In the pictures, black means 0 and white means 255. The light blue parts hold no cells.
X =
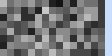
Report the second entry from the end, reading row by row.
45
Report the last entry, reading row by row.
87
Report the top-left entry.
186
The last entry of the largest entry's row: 60
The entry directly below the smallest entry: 100
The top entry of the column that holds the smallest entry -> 19
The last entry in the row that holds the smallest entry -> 60
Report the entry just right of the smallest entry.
100
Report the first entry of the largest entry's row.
139
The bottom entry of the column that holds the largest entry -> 125
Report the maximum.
200
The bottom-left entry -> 139
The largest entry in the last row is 186
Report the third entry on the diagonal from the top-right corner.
186
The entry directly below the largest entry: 87
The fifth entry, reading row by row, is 155
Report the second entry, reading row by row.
113
